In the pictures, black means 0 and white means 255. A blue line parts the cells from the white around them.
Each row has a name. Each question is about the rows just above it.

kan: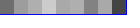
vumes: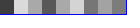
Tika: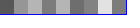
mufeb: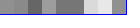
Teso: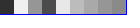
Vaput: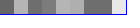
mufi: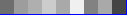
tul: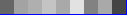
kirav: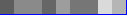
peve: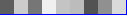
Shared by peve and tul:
| 196 |
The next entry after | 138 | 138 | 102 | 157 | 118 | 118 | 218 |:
| 181 |
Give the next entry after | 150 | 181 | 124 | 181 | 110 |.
| 130 |
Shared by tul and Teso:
| 169 |
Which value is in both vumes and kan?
| 169 |
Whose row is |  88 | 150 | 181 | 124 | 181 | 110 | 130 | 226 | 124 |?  Tika

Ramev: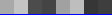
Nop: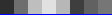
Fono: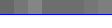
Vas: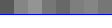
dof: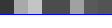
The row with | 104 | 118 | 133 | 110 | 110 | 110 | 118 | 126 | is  Fono
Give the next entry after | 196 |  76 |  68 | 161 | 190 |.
| 54 |
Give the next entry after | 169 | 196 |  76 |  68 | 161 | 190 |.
| 54 |
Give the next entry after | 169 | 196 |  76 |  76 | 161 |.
| 89 |
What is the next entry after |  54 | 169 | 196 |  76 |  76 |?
| 161 |
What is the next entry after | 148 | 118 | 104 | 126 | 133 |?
| 118 |

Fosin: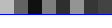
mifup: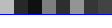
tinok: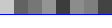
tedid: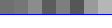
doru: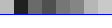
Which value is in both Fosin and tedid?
| 126 |
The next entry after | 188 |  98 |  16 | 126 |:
| 46 |

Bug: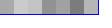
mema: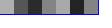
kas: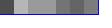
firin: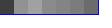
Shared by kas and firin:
| 124 |
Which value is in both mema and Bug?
| 169 |

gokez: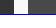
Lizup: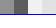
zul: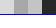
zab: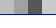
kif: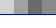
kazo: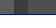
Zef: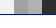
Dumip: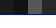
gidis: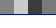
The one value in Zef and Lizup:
| 241 |
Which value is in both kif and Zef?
| 161 |

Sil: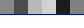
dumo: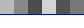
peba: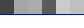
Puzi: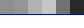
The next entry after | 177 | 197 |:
| 115 |
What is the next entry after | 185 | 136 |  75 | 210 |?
| 83 |
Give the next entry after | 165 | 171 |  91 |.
| 203 |
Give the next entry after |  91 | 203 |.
| 191 |

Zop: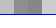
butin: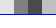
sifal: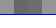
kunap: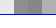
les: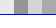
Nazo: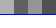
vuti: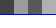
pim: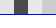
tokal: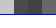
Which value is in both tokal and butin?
| 74 |
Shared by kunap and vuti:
| 176 |
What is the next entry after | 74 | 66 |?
| 103 |
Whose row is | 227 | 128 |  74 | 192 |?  butin
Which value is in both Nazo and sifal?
| 149 |
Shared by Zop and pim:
| 205 |

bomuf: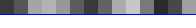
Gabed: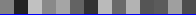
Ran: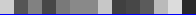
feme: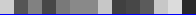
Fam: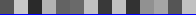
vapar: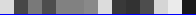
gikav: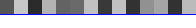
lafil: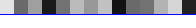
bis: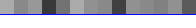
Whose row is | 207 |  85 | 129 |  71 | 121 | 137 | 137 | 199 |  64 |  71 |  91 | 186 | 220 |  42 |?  Ran
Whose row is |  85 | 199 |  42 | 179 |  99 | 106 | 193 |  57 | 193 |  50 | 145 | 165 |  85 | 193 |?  Fam

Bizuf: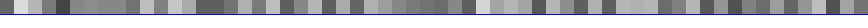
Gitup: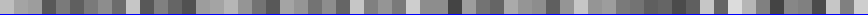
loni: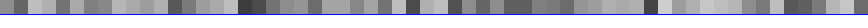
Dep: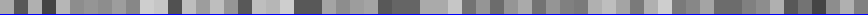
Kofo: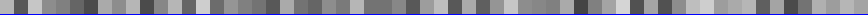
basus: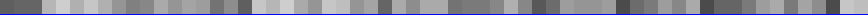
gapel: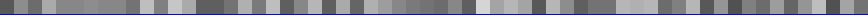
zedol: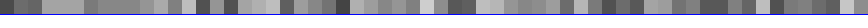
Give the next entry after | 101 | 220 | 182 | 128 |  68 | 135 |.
| 128 |
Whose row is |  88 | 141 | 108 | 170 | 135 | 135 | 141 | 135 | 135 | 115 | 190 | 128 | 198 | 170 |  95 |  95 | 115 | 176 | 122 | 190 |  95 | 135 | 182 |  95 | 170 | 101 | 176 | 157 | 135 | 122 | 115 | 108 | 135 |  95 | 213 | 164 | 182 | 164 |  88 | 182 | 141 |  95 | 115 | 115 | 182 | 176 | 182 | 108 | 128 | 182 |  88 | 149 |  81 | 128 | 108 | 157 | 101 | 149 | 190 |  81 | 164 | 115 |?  gapel
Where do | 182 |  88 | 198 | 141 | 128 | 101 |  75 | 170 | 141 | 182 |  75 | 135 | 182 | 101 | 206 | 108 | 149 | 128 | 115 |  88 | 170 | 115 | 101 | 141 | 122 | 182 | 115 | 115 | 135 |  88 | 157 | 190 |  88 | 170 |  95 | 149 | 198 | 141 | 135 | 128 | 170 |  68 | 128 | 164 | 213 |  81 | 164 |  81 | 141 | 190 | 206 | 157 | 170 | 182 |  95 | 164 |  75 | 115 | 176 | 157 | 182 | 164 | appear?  Kofo
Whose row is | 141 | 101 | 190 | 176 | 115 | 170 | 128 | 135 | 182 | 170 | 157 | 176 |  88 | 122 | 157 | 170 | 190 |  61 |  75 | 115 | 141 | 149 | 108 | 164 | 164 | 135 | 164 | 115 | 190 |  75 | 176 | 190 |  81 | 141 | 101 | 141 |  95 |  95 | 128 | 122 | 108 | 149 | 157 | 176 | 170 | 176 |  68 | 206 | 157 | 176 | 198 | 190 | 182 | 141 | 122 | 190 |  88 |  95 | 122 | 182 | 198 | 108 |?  loni

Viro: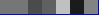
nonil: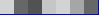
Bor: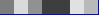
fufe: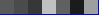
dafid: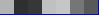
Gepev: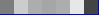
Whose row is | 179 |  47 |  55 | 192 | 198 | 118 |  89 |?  dafid
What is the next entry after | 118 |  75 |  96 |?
| 192 |
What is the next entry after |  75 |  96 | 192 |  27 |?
| 131 |
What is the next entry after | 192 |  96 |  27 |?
| 159 |
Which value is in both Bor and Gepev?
| 125 |
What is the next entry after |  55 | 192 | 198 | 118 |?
| 89 |

